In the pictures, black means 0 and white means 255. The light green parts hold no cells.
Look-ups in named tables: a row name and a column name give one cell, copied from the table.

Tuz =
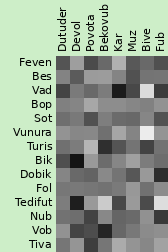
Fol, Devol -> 121
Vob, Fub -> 143
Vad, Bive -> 219
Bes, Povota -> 155
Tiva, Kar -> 171
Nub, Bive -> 145
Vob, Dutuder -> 146
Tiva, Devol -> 149
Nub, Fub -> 57
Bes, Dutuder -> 131
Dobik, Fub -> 45
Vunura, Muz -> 132
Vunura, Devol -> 135
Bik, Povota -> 153
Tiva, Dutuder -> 118
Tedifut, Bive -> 75
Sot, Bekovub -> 126
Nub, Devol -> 110
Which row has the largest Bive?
Vunura

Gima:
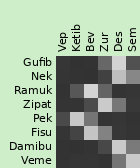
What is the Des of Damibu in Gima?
202
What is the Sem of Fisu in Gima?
52
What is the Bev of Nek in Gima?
50
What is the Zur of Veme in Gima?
51
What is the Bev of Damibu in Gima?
52
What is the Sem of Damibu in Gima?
122
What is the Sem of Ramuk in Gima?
54
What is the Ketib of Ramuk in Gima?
87
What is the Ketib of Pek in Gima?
200
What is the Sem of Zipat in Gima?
56

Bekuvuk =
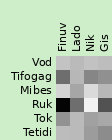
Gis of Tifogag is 144
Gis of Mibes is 183
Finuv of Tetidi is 188
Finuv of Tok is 146
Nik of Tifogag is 134
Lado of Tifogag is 183
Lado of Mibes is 166
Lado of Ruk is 110
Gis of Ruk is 82
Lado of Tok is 186
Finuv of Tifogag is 110
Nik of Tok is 161
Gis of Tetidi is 140
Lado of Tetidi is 186
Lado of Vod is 186
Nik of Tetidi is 156
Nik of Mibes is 218
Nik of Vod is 194
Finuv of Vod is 195
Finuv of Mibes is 212

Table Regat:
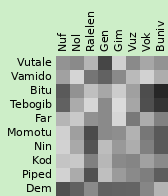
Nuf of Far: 181
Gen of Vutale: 70
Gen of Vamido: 98
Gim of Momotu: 142
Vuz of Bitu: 160
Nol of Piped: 171
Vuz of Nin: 173
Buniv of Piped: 93
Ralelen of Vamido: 117
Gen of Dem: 97
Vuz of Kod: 133
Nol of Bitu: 146
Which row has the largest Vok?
Vamido

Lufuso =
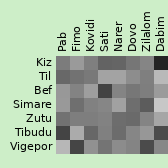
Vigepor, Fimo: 69
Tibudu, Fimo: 171
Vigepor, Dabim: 135
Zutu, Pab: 114
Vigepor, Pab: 183
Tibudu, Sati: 128
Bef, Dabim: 155
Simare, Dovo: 110
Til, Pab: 104
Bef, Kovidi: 158
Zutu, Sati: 130
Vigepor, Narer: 140
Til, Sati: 163

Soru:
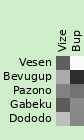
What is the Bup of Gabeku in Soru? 138
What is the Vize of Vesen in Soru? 95
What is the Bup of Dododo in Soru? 135
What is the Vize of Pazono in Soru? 130
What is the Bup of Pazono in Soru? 114
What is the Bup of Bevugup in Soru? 45
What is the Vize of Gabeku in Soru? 92
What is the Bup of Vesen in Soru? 250
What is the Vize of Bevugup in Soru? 170
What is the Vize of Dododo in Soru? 190
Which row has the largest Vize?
Dododo

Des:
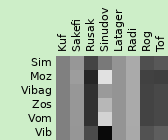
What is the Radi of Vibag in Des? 170
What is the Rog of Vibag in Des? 67
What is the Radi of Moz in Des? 170
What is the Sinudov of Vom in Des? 211
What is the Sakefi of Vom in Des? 151
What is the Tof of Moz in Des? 63
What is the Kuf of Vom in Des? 128
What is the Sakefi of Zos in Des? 151
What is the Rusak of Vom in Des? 49
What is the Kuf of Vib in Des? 128
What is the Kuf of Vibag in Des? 128
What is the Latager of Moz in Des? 148
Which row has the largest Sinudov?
Moz

